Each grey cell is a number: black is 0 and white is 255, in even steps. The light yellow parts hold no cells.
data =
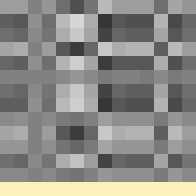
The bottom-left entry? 137
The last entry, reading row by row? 137
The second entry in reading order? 157
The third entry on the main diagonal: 137
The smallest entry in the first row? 80
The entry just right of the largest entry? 172
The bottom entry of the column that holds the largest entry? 116
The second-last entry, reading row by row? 150
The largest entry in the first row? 185
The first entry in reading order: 157
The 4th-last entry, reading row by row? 143
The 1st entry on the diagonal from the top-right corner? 150
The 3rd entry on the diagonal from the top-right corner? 165
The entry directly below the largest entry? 200
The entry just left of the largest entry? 185
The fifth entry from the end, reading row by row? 143

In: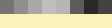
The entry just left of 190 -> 168
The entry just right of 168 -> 190

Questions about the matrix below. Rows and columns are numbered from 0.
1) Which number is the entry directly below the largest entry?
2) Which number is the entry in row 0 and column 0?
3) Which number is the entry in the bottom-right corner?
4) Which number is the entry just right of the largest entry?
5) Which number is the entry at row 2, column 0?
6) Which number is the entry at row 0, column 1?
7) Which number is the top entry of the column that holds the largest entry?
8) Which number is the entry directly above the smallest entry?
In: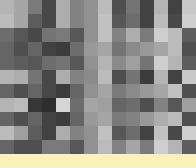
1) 60
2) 180
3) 93
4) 109
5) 109
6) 165
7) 173
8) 72

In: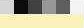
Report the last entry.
243
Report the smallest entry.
12
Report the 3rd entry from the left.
65

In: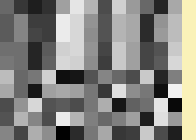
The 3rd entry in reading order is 30
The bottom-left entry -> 133
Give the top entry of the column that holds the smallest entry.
160
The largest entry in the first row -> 229
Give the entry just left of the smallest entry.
141
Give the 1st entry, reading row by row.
104
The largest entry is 241
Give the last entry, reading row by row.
30
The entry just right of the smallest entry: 43
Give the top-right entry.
168
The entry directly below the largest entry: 9
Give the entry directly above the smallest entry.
235
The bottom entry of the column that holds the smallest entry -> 1
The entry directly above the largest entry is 127
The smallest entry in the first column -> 76
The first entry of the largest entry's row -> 168
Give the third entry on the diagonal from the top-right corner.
43
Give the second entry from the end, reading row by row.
76
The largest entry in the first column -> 188
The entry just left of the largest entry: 15
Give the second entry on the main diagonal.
133
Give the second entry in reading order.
55

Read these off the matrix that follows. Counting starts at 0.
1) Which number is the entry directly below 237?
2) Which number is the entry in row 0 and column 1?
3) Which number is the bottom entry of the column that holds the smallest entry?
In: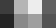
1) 159
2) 181
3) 36
